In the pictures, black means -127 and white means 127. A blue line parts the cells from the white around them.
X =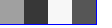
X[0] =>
32
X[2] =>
119
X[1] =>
-72

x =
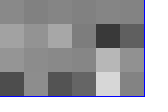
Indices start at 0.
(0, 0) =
9
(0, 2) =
5
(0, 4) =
5
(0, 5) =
3
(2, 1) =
12
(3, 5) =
3
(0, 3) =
1
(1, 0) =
34

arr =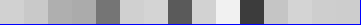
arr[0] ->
81
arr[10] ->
-67
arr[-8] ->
-37
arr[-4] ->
69

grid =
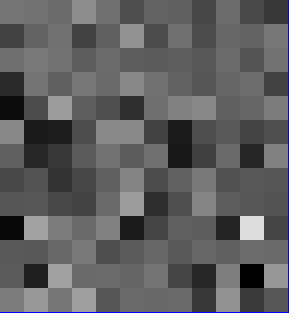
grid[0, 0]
-10
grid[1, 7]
-15
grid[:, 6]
[-28, -52, -36, -14, -16, -62, -15, -52, -82, -58, -24, -11, -23]
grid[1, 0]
-62
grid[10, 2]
-23
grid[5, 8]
-49
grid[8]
[-42, -40, -55, -60, -22, 28, -82, -48, 5, -34, -40, -44]
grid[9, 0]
-119
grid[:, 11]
[-72, -8, -13, -61, -3, -48, 1, -41, -44, -58, -22, 23, -40]
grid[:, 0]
[-10, -62, -17, -85, -115, 7, -32, -55, -42, -119, -38, -37, -3]
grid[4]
[-115, -52, 27, -33, -48, -80, -16, 1, 7, -31, -25, -3]
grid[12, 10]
-69
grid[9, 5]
-100
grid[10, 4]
-49
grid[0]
[-10, -13, -20, 13, -15, -49, -28, -31, -57, -19, -54, -72]
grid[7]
[-55, -44, -76, -57, -31, 4, -52, -30, -7, -46, -39, -41]
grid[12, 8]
-71
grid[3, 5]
7
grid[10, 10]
-19
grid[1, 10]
-28
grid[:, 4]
[-15, -32, -20, -21, -48, 9, -13, -31, -22, 1, -49, -20, -41]
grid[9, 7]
-31
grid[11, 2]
32

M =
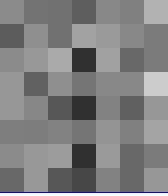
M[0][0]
11
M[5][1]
-3
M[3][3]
-11
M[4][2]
-40
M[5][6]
36
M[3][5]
8
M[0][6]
50
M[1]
[-35, 15, -13, 34, 26, 8, -4]
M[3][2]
15
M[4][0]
22
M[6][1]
24
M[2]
[11, 24, 42, -78, 32, -24, -4]
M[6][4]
26
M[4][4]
2
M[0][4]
8
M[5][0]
-1
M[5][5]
0
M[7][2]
-40

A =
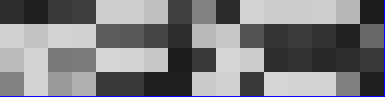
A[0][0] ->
-81
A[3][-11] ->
-69
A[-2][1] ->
84
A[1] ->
[81, 66, 82, 81, -34, -40, -59, -82, 56, 70, -45, -75, -67, -77, -93, -22]
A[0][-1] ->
-99
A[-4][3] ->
-65
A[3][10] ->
-71
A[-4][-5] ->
75
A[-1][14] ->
1
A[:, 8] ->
[2, 56, -71, 73]
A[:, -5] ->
[75, -75, -82, 85]
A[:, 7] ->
[-63, -82, -98, -95]
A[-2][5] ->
82
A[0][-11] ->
78
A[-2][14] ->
-82
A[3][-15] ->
84
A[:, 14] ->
[54, -93, -82, 1]

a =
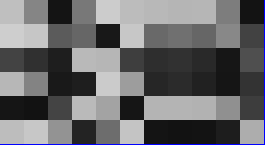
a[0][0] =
63
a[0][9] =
-2
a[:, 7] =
[53, -15, -78, -84, 52, -109]
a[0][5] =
60
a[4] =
[-106, -109, -59, 58, 35, -106, 52, 52, 50, 16, -66]
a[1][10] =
-61
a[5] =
[61, 71, 19, -92, -18, 68, -107, -109, -108, -98, 45]
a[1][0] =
78
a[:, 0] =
[63, 78, -60, 55, -106, 61]
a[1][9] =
8
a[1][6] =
-22
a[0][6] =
56
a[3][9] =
-106
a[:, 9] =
[-2, 8, -105, -106, 16, -98]
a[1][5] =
71
